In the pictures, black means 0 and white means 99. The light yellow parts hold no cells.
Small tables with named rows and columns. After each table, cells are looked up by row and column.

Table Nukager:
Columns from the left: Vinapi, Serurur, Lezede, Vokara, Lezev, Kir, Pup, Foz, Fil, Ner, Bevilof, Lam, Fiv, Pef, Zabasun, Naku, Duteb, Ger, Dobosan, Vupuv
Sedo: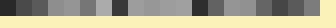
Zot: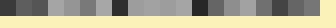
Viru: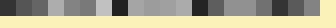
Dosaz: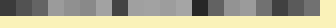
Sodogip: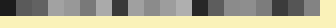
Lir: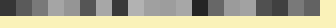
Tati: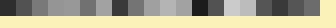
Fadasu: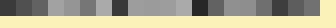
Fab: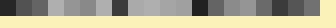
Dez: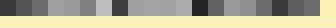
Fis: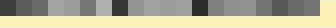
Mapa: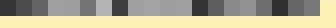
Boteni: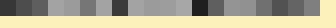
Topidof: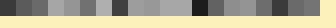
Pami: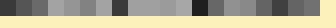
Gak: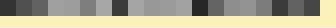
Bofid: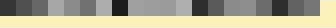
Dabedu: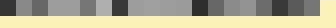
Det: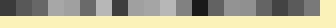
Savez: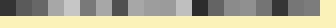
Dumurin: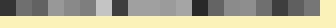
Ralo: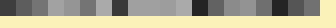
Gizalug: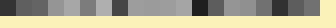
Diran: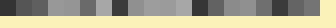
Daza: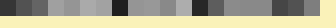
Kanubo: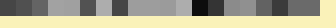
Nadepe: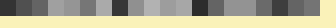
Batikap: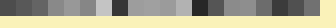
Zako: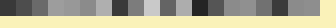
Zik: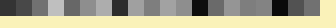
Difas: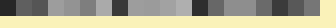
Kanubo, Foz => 27
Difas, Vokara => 61
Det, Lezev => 62
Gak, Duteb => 48
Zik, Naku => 49
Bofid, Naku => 55
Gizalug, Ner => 60
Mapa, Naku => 57
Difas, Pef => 40
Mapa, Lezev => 61
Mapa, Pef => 37
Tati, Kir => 44
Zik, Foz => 17
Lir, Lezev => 58
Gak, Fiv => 15
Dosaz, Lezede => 39
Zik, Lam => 55
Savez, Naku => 56
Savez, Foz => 31
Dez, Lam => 66

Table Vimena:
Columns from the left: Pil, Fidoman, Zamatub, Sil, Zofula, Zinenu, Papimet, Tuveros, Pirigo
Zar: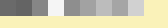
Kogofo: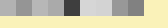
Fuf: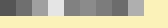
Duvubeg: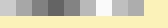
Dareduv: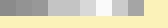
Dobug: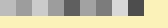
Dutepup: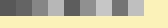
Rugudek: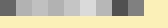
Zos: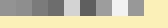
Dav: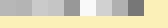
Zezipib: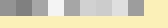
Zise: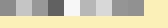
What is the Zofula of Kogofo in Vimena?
24
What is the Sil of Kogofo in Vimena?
66
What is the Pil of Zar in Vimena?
41
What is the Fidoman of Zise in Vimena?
76
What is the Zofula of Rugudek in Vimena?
76
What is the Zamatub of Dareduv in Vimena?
59
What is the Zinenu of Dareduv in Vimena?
84
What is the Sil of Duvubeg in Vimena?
39
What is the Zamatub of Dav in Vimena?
78
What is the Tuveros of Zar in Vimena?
64

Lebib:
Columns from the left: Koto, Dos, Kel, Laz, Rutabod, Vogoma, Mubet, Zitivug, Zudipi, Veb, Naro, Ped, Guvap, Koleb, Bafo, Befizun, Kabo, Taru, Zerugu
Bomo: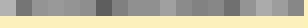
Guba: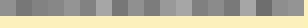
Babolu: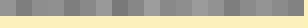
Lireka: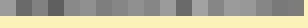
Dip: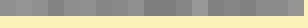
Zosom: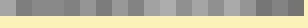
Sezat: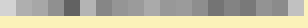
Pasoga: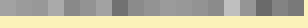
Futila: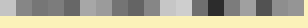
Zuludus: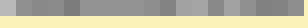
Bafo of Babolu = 49
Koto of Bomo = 69
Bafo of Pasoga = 74
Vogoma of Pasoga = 57
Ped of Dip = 52
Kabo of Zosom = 46
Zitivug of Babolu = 47
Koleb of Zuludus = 53
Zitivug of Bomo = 50
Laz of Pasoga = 66
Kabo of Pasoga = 41
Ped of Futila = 80
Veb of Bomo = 56
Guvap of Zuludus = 64
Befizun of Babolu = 54
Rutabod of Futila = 40
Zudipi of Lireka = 56
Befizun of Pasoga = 58
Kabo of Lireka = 52
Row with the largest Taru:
Bomo

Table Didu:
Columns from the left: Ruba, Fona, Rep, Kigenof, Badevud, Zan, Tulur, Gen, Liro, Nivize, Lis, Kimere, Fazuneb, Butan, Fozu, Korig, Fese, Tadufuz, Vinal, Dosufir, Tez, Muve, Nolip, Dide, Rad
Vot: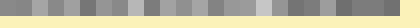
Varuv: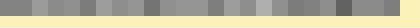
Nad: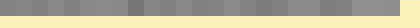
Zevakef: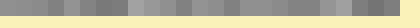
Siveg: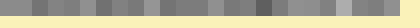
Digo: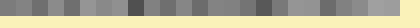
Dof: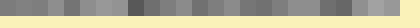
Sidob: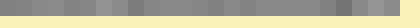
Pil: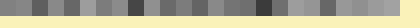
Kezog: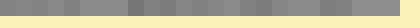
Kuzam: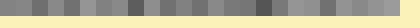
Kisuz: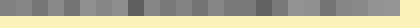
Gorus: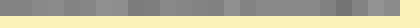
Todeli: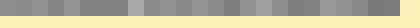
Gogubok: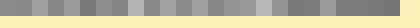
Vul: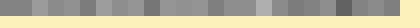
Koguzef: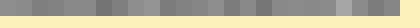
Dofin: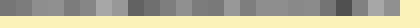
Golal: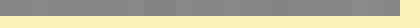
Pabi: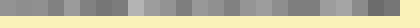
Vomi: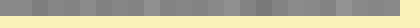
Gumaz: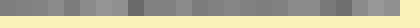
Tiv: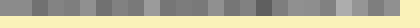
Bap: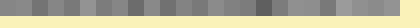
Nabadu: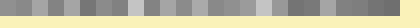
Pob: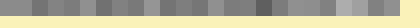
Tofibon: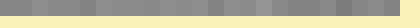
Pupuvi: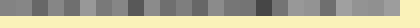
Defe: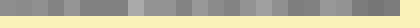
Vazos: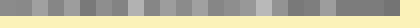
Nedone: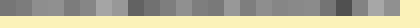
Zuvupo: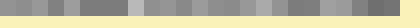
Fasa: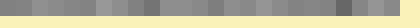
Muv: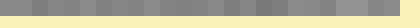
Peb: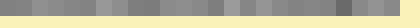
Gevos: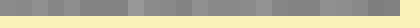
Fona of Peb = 51
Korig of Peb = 52
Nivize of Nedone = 44
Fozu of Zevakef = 50
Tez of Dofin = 45
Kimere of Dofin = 56
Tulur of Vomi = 50
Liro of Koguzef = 55
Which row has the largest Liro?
Nabadu

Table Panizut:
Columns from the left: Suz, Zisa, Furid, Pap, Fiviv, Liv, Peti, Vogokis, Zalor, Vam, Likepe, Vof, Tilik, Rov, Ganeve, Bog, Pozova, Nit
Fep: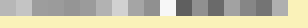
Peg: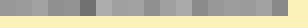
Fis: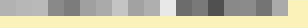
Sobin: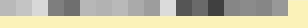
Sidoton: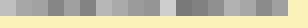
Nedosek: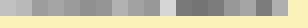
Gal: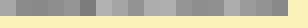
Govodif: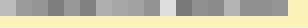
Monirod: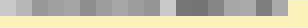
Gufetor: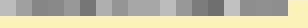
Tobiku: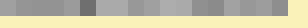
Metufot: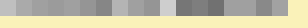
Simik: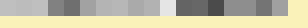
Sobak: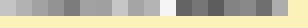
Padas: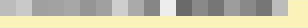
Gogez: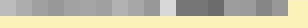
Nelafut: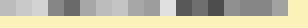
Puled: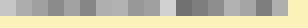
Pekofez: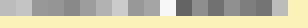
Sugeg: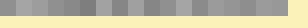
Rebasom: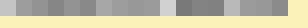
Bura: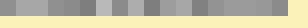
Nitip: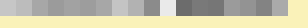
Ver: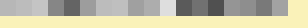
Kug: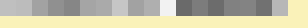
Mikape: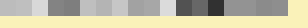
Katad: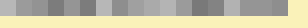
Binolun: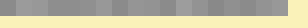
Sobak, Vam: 70
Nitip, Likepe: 91
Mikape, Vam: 65
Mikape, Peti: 70
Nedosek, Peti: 58
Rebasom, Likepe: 81
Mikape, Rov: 19
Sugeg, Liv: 49
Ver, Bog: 55
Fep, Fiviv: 58
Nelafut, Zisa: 78
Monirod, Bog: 66
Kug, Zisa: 73

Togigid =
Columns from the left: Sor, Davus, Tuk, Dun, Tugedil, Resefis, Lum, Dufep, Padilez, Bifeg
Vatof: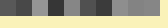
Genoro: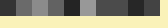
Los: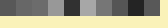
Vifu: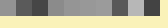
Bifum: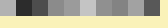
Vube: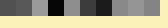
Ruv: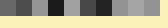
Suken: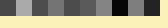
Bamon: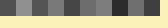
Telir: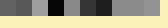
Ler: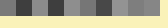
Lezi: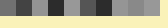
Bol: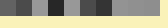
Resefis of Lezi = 33
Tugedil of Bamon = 27
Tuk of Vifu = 27
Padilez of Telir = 54
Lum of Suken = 51
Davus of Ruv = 30
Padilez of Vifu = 71
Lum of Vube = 10
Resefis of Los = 65
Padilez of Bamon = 43
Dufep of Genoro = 29
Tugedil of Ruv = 63
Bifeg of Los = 34
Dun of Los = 59
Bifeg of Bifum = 34
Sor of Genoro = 20
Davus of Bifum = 17
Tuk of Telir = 61

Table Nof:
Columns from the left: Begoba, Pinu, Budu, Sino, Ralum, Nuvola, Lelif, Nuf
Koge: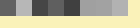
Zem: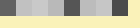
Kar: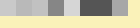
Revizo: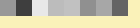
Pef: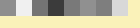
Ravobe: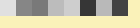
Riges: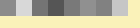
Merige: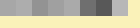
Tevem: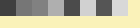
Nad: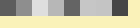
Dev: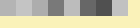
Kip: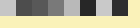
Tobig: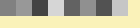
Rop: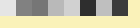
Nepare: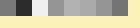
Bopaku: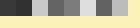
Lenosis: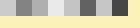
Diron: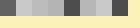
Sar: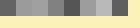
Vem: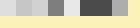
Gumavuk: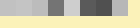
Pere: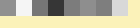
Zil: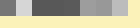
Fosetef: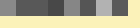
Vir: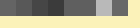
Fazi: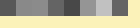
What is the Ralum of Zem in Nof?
33
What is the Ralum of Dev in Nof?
73
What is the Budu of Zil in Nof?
34
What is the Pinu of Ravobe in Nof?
52
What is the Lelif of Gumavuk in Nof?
31
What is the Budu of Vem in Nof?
81
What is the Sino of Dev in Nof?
47
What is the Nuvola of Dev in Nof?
40
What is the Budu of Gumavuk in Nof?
73
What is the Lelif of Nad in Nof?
76
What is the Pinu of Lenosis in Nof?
51
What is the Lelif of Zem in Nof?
77
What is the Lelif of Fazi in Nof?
75
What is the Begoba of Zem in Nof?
38
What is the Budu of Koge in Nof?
27

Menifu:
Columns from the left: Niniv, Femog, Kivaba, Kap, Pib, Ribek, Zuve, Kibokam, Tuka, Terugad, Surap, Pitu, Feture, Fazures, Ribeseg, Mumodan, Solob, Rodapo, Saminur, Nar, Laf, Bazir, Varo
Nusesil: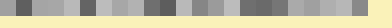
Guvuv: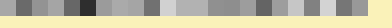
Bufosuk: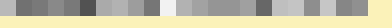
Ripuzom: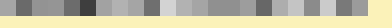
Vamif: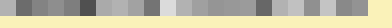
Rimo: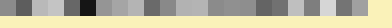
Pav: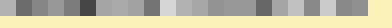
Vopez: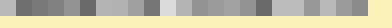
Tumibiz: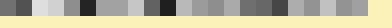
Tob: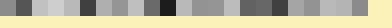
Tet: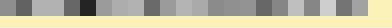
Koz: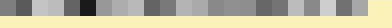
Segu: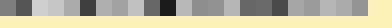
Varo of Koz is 65
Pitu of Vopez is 70
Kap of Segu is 77
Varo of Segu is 58
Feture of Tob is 57
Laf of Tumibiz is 75
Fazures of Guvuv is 56
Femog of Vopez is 43
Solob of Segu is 41
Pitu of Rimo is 69

